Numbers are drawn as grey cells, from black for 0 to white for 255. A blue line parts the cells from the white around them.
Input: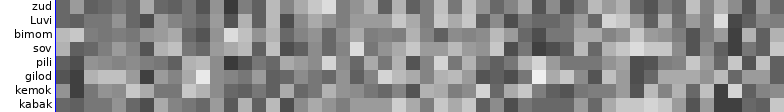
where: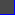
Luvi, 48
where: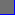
Luvi, 44
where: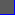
kabak, 12
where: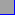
pili, 40
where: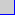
kabak, 24

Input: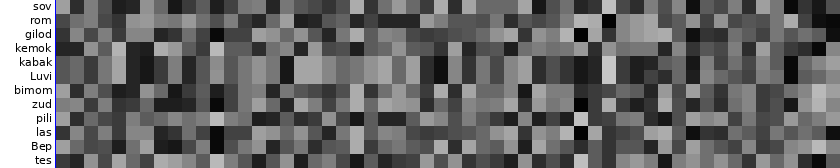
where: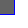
rom, 20
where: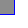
kabak, 11

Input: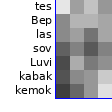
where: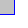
tes, 2
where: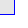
tes, 0
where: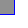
Luvi, 3
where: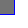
las, 2

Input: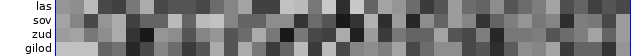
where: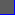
gilod, 32
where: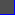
las, 36
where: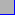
sov, 22
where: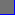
gilod, 4

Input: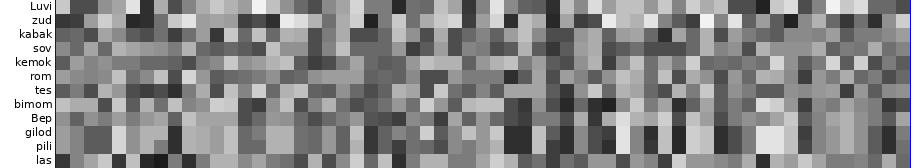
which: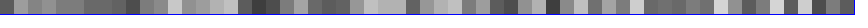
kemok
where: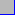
bimom, 29
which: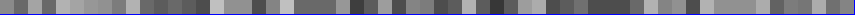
sov
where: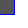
Bep, 22
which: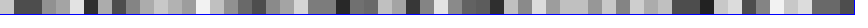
Luvi
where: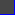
pili, 53
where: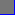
sov, 57

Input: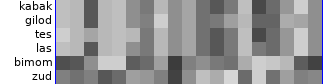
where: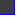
bimom, 8
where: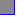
zud, 18
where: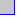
bimom, 15

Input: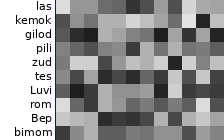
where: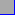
las, 10
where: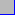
Bep, 1
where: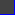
tes, 11

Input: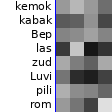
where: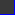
las, 0
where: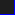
Luvi, 2
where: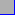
pili, 0
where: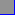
kabak, 2
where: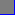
zud, 1
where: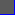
kabak, 0

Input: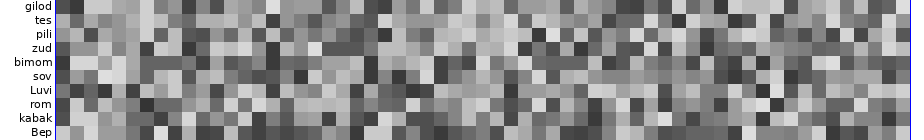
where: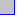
pili, 37
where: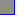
sov, 42
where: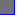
zud, 29
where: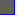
gilod, 36

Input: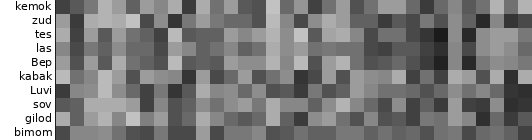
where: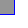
kemok, 17
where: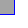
tes, 19
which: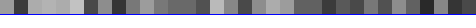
zud
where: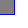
gilod, 6

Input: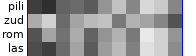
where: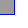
las, 5
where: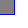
las, 7
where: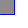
las, 10
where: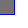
rom, 2

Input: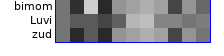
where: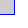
bimom, 2
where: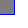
Luvi, 10
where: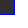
bimom, 1
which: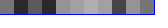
zud
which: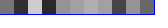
bimom
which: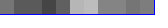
Luvi

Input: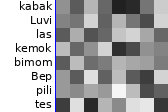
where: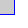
kabak, 7
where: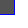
las, 2
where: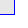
tes, 6
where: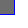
bimom, 2
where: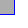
las, 1

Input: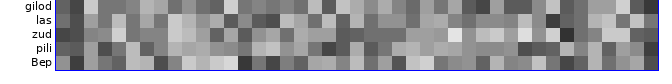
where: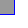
zud, 27
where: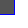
Bep, 24
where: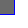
gilod, 25
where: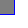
Bep, 16

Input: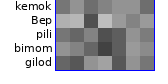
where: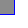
bimom, 6
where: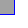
gilod, 3
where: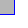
Bep, 1
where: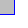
Bep, 3
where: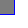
pili, 6

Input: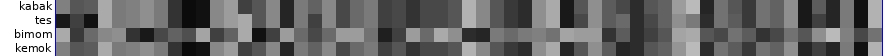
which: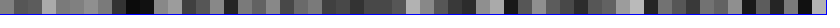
kabak
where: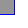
kemok, 44
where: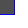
bimom, 9
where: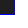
bimom, 23

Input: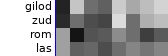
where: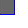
las, 2
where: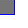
las, 6

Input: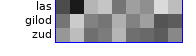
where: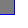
zud, 3
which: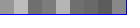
zud
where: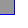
zud, 0
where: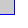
gilod, 1
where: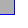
gilod, 4
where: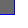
zud, 6
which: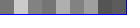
gilod

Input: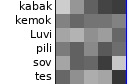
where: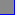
pili, 2
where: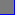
pili, 0
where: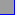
Luvi, 3
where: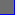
pili, 4
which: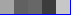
sov
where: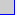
kabak, 0

